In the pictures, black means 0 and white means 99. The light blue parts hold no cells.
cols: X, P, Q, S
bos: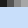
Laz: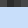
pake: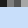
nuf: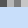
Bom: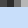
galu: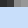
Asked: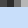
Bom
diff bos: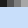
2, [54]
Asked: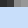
galu
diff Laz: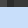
3, [28]
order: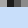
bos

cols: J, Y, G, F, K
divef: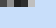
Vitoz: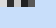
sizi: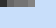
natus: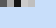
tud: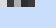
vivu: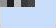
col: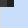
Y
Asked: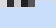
Vitoz
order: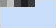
vivu

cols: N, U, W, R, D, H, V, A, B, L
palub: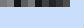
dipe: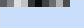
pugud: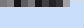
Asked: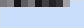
pugud
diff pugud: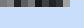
2, [9]
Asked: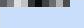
dipe

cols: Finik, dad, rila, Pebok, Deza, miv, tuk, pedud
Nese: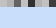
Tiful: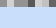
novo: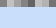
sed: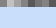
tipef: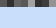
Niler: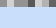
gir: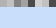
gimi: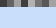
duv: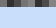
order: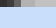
Nese
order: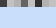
Nese

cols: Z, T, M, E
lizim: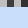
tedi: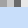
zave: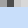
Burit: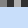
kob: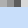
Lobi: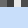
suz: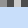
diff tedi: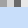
1, [79]
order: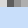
kob
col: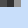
T

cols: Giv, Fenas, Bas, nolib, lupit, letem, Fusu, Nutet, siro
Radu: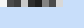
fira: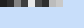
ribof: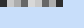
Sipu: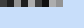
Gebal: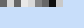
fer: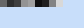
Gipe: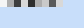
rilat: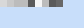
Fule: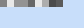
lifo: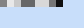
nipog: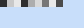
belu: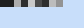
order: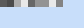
Fule
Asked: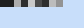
belu
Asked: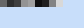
fer
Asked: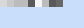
rilat
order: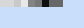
lifo

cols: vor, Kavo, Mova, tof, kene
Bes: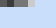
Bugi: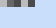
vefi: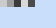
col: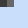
Kavo
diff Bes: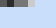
1, [23]

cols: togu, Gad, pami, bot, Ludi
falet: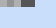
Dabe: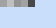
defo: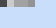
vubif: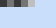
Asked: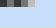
vubif
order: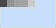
defo
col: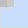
Gad
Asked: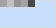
Dabe
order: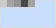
defo

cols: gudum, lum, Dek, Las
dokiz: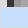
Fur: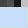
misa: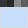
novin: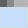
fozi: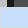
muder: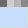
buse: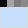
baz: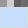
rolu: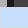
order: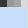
dokiz
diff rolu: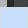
1, [10]
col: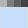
Dek
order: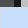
fozi
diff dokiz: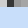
0, [85]

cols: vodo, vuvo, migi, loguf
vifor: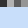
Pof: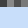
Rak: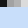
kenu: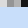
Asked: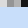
kenu
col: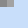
vuvo
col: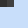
vodo
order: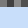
Pof

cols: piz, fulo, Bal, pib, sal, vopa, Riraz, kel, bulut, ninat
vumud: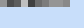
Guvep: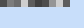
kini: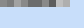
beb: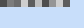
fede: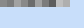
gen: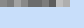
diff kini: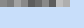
4, [42]
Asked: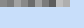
fede
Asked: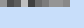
vumud
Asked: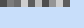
beb
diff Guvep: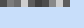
7, [58]

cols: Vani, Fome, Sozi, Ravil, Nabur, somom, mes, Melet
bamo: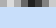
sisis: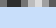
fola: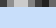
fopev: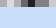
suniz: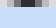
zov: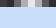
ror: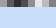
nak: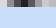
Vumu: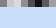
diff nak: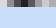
7, [73]
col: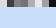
somom
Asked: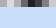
bamo
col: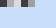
Vani

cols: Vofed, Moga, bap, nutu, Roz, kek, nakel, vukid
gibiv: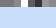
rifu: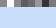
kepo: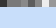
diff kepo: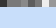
5, [53]
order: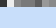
kepo
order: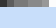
gibiv
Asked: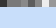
kepo

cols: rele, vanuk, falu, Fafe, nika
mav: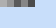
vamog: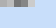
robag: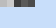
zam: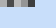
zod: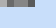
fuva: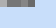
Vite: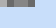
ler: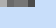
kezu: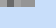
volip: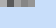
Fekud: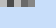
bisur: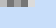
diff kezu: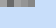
4, [58]
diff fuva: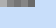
1, [46]
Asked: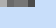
ler

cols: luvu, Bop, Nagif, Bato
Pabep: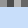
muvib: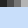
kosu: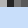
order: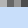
Pabep
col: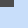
Bop
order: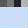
kosu
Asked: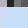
kosu

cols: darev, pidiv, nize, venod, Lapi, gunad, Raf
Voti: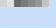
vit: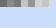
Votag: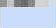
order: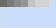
Votag
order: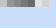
Voti
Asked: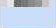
Voti
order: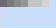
vit
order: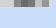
Votag
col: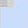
Raf

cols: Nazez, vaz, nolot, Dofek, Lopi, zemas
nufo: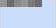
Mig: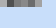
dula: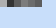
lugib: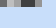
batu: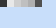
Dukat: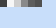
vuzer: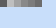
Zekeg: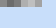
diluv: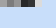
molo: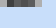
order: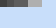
molo
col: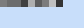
Lopi
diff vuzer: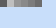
2, [63]
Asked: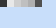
batu
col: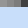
Dofek

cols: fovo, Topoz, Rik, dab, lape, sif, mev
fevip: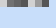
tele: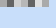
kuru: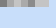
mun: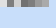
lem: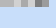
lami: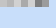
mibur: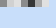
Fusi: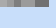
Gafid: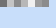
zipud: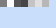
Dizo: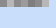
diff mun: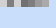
0, [87]
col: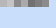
fovo
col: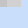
Rik

